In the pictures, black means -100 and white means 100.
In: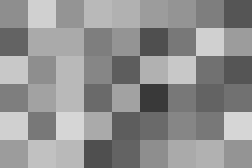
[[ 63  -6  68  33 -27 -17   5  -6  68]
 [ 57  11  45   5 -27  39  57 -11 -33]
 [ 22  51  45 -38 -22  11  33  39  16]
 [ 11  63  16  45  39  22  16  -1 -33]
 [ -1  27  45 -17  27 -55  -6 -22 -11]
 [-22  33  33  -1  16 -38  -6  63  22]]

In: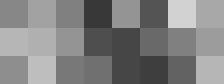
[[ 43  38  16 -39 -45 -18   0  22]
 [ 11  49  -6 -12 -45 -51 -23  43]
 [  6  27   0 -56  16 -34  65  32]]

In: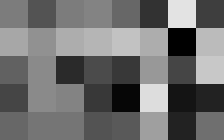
[[  31   14   36   42   52   36 -100   47]
 [  -3  -35   -3    3  -19  -61   78  -51]
 [ -19   -8   -8  -35  -30   25  -73  -13]
 [ -24    8  -67  -41  -56   19  -46   57]
 [ -46    8    3  -56  -95   73  -84  -73]]

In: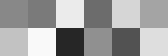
[[ 52  95 -70  13 -36  74]
 [  7  -4  84 -15  68  29]]

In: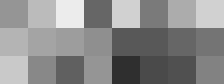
[[ 58   7 -25  17 -63 -42 -37   2]
 [ 41  29  23  12 -31 -31 -20  -9]
 [ 17  47  85 -20  64  -4  35  64]]

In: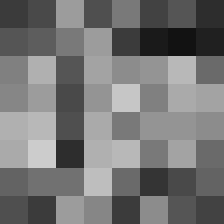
[[ 38  44 -38  33  -5  16  16  10]
 [ 33  60 -65  38  44  -5  28 -17]
 [  5  22 -43  16  55   0  33  28]
 [  0  38 -33  28  10  16  44 -17]
 [-22 -11 -11  49 -17 -59 -43 -22]
 [-33 -27  -5  22 -54 -80 -86 -75]
 [-38 -54  22   5 -54  10 -33 -48]
 [-54 -43  22 -38  -5 -48 -33 -65]]

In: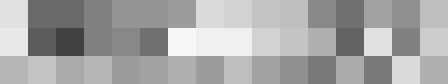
[[ 82 -28 -48   1   7 -11  94  88  88  65  54  38 -23  76   1  60]
 [ 76 -17 -17   1  17  17  22  71  65  54  49   7 -11  27  12  49]
 [ 43  54  33  43  22  27  38  22  49  27  12  -5  33  -5  71  38]]

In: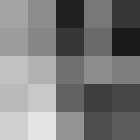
[[ 63  79  16 -39 -28]
 [ 51  39 -11  10  -1]
 [ 45  57 -23 -51 -45]
 [ 28  10 -74  -6 -57]
 [ 22   5 -57 -17 -80]]

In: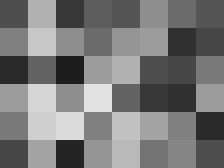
[[ 22  67  11  77 -22 -56 -62  22]
 [  0  56  11 -16  17  22 -62 -45]
 [ -5  62  72   0  51  28   0 -67]
 [-39  39 -56 -27 -33  11 -16 -33]
 [-45  28 -72  17  45 -10   5 -39]
 [-67 -22 -77  22  39 -39 -45  -5]]
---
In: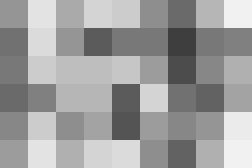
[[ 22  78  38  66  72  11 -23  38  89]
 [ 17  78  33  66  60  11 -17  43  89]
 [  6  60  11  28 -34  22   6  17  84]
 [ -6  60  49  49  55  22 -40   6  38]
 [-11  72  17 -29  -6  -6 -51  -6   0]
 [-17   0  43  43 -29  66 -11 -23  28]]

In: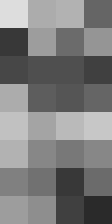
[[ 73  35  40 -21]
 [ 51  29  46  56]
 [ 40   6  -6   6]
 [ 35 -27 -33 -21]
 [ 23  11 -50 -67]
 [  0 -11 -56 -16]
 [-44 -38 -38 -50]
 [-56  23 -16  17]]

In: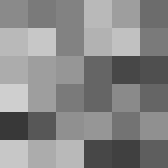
[[ 62  24  -4 -21   8 -21]
 [ 56  35  45 -44 -50 -26]
 [ 45  56   2  40  51  -4]
 [ 35  24  18 -21 -44 -38]
 [  8  -4   2  45  24 -15]
 [-56 -32  13  18 -10  13]]

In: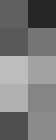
[[ 48  27]
 [ 38   4]
 [-25 -70]
 [-31  -8]
 [-37  10]]

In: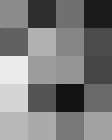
[[ 84  22  16 -46]
 [ 67 -35 -85 -18]
 [ 45  33  -6  27]
 [ 10 -64 -12 -79]
 [-24  39   5 -41]]

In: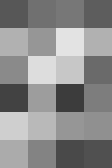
[[ 62  45  18  13]
 [ 39  18  78  39]
 [ 34   3 -43 -37]
 [  8  73  56 -17]
 [-32 -12  -7 -27]
 [-48  23 -53  -2]]

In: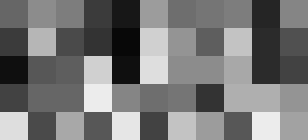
[[ 74 -42  32 -32  80 -48  53  22 -32  85  27]
 [-20  10  -2 -54 -82  22 -14  -8  -2 -71   4]
 [-48 -20 -20  85   4 -14  -8 -60  37  37  16]
 [-54  43 -42 -60 -94  63  16 -26  53 -66 -37]
 [-88 -32 -26  63 -88  74  10  10  32 -66 -48]]
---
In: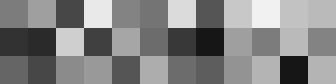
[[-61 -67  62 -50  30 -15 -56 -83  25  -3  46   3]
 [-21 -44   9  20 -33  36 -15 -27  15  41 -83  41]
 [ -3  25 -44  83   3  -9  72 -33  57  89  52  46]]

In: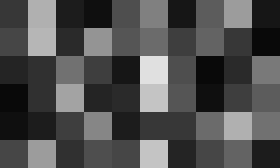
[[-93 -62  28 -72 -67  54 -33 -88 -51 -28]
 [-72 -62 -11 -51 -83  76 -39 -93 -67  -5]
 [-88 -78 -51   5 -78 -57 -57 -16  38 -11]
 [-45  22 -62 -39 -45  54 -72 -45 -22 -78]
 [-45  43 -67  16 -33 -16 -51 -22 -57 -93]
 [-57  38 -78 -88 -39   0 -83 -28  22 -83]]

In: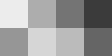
[[ 18  68  47 -21]
 [ 85  36  -9 -54]]

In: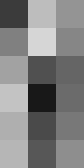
[[-54  48  16]
 [ 43 -32  11]
 [  0  68   5]
 [ 37 -42  -6]
 [ 53 -81 -16]
 [ 27 -37 -21]]

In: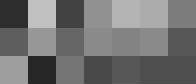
[[ 24 -70  -8 -43 -32 -38 -38]
 [-26  19 -20   8   3   8 -32]
 [-65  51 -48  14  41  35  -3]]

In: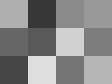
[[-20 -30  64  -2]
 [ 37 -57   9  20]
 [-45  75  -8  42]]
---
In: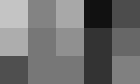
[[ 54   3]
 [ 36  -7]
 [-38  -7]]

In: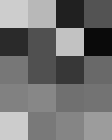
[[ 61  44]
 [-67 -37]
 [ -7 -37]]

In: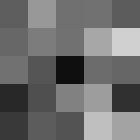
[[-26  19]
 [-19  -3]
 [-11 -33]]

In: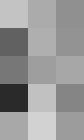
[[ 53  34]
 [-24  37]
 [ -7  24]]

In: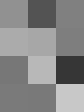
[[ 14 -35]
 [ 34  31]
 [ -7  44]]

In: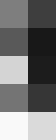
[[ -1 -51]
 [-30 -81]
 [ 66 -78]]
